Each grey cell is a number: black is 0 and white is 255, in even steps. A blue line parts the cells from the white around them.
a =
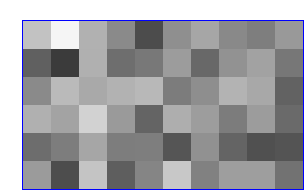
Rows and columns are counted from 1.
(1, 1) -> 194
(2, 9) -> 162
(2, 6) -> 156
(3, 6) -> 124
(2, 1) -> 96
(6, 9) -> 158
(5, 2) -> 125
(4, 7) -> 157
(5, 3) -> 166
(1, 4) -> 138
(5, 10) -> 84
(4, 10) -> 106
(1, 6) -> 143
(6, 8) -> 158
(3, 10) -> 98
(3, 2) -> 186
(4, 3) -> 210
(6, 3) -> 196

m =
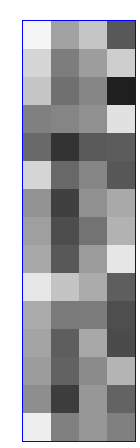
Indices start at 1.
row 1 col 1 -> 245
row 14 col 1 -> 142
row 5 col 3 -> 89
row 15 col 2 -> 128
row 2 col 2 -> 125
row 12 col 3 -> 168
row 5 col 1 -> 105
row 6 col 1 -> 213
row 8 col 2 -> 77
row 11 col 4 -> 78
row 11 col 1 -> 171
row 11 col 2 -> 122
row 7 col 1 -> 147
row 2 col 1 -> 214
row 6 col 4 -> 87
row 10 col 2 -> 196
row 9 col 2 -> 88

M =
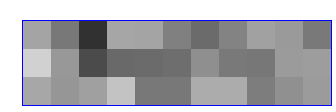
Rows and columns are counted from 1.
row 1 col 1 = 164
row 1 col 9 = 161
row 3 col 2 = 150
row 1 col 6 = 128
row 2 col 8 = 121
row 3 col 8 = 172
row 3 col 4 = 195
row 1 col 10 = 154
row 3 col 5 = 120
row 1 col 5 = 164

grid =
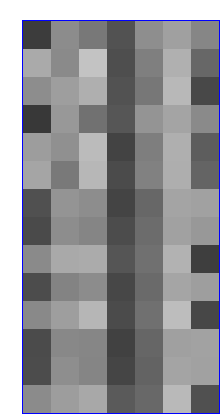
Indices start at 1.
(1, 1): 60
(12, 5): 102
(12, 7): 162
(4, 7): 138
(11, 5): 112
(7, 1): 80
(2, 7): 103
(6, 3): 183
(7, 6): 164
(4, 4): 86
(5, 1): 157
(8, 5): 108
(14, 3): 168
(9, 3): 171
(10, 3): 140
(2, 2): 138
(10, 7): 158
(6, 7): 100
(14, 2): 157
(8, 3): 133
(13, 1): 76
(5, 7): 93
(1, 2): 140
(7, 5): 103
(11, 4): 75
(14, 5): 104
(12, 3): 134
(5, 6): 175

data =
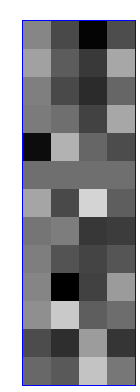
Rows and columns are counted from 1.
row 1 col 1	134
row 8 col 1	117
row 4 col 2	111
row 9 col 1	126
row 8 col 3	55
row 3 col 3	43
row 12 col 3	156
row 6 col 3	111
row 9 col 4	85
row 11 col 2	201
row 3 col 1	127
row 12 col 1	76
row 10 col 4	155
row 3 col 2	73
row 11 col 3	94

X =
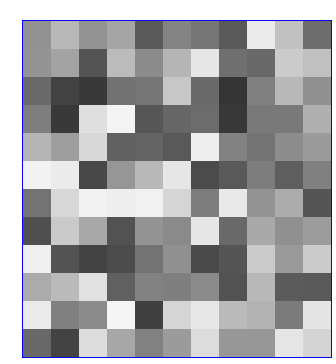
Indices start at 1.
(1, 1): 146
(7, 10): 172
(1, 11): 109
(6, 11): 128
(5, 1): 181
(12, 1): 104
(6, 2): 235
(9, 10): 154
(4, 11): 176
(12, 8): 151
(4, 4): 243
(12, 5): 129
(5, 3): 215
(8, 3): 168
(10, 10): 91
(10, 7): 138
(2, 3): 84
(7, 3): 242
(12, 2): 67
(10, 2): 186
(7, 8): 232
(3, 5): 117
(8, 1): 79
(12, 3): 221
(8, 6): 138
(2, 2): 163
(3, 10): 184
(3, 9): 128
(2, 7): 230
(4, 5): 86
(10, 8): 82
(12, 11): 212
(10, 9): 184
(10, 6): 127
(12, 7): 220
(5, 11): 155
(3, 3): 57

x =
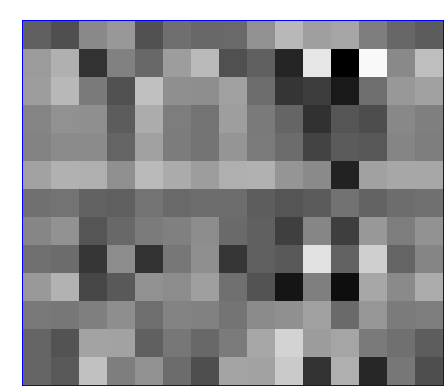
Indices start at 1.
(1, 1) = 96
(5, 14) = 133
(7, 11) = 91
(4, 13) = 77
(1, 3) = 137
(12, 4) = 162
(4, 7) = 115
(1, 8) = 105
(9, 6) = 119
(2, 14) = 137
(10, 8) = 112
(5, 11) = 67
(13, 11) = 50
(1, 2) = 79
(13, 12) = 175
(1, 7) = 104
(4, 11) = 49
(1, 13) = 126
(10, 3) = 70
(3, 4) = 81
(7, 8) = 109
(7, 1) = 112
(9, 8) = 54
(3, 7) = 142
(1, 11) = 159
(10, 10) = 21
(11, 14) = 123
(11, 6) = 131
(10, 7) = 159
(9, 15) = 133
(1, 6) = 111
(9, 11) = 226
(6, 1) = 162
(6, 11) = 138
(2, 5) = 104
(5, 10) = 108
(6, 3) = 175

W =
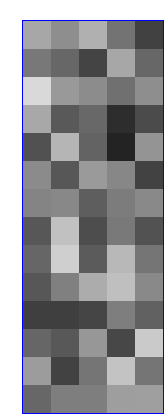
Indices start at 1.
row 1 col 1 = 167
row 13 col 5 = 117
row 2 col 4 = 167
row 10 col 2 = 128
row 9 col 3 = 91
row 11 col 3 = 69
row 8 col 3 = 77
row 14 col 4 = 158
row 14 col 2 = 126
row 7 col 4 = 124
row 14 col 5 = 159
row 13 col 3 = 117
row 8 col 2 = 193
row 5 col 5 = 148
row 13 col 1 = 156
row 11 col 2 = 63
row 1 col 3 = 176
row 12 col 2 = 88
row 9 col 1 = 102
